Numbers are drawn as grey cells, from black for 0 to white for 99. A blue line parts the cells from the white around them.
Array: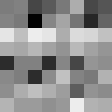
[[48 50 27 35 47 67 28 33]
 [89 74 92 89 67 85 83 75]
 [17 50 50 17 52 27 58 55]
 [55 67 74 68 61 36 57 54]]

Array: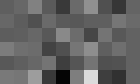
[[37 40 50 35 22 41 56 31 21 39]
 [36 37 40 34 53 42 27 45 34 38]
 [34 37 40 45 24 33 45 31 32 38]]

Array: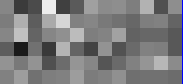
[[52 23 29 92 25 35 62 54 55 49 69 31 55]
 [52 75 39 52 56 73 49 51 63 38 40 40 34]
 [57 47 57 31 42 58 52 33 41 50 58 71 54]]

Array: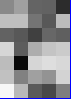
[[53 62 39 38 17]
 [38 34 25 40 37]
 [73  4 83 86 84]
 [96 72 35 28 49]]

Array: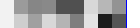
[[94 60 52 53 31 31 84 71 57]]

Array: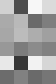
[[81 30 96 85]
 [65 73 67 62]
 [90 21 94 83]]

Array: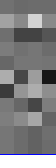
[[44 41 42 42]
 [43 26 26 33]
 [40 46 46 45]
 [23 58 67 55]
 [49 54 65 39]
 [46 42 38 42]]
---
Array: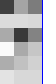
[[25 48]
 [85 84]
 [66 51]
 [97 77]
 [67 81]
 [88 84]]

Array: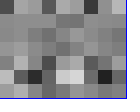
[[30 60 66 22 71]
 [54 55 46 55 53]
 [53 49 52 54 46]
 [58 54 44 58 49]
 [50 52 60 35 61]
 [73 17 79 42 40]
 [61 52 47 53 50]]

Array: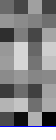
[[41 62]
 [58 50]
 [18 27]
 [59 40]
 [61 45]
 [54 52]
 [23 25]
 [70 43]
 [29 69]]

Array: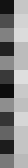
[[ 7]
 [30]
 [50]
 [13]
 [54]
 [22]
 [ 5]
 [55]
 [20]
 [39]
 [11]
 [47]]

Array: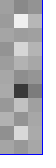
[[62 57]
 [60 71]
 [64 62]
 [57 70]
 [61 65]
 [65 58]
 [66 48]
 [59 62]
 [69 65]
 [56 66]
 [64 65]]

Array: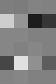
[[49 51]
 [80 11]
 [52 50]
 [52 52]
 [27 56]
 [51 50]]

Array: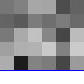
[[46 65 30]
 [39 48 48]
 [47 75 27]
 [62 69 50]
 [67 51 27]]

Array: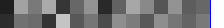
[[12 47 21 57 38 53 57 40]
 [17 42 76 46 55 34 46 47]]
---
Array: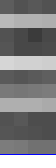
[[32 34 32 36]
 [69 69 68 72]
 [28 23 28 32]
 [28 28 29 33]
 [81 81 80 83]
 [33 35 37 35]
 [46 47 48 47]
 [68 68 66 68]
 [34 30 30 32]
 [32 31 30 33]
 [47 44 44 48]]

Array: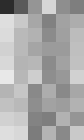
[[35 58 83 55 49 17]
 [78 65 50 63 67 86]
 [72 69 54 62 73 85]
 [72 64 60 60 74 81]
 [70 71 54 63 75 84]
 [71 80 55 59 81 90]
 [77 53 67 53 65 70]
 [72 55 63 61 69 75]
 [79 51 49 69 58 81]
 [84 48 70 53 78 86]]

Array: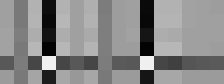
[[47 69  5 69 62 68 48 61 62  4 69 69 63 62 61 62]
 [47 70  3 71 62 69 49 61 62  3 70 70 63 62 62 62]
 [49 67  7 67 62 66 49 61 63  8 67 66 62 62 62 63]
 [47 71  1 71 62 70 49 61 61  1 71 71 62 62 61 63]
 [48 27 93 27 34 27 48 35 34 93 27 25 33 34 35 34]
 [47 64 11 65 59 65 47 60 60  8 65 65 60 60 60 60]]

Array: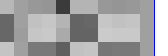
[[62 59 58 23 70 70 59 58 59 62 71]
 [62 75 77 70 39 40 77 75 76 62 40]
 [61 77 78 66 39 39 79 78 78 62 40]
 [62 47 47 37 75 76 46 47 47 62 76]]

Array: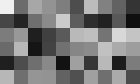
[[42 65 57 49 30 73 50 38 20 93]
 [14 43 54 79 36 18 13 34  6 27]
 [59 12 25 35 72 74 45 84 76 48]
 [71  8 26 44 52 54 75 66 61 41]
 [30 43 53  7 62 21 72 11 48 12]
 [43 58 57 38 31 62 43 66 29 71]]

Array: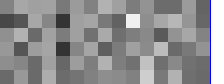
[[65 62 63 47 60 50 69 62 48 57 42 42 60 39 51]
 [33 65 52 20 62 64 47 38 93 55 65 71 58 40 28]
 [69 41 63 48 62 44 66 43 49 53 35 57 65 51 56]
 [33 61 64 20 52 64 37 48 62 54 73 41 47 57 59]
 [52 41 62 40 61 49 69 49 44 75 43 53 44 42 55]
 [59 41 67 42 45 50 55 54 50 80 47 69 43 41 41]]

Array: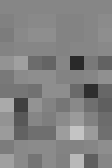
[[52 52 52 52 52 52 52 52]
 [52 53 53 51 51 52 54 50]
 [53 55 55 51 51 52 55 48]
 [52 52 52 51 52 52 53 51]
 [62 42 39 52 16 47 38 57]
 [54 55 55 51 51 52 56 47]
 [46 44 55 55 41 18 40 46]
 [25 57 51 46 53 43 37 66]
 [34 52 49 54 60 50 42 57]
 [38 43 43 61 76 60 43 60]
 [53 54 54 51 51 52 55 48]
 [53 45 54 50 72 37 52 62]]

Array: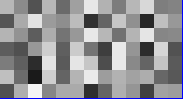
[[54 32 71 41 62 90 69 48 71 84 49 51 71]
 [66 88 60 55 73 19 39 77 56 15 74 59 33]
 [57 36 67 45 59 90 71 44 70 89 52 53 70]
 [31 59 80 37 79 45 24 90 58 17 83 32 36]
 [37 17 88 35 89 77 30 90 53 39 76 35 48]
 [42 10 80 39 70 91 61 69 63 67 40 34 74]
 [68 95 52 66 66 18 39 68 58 25 63 61 31]]
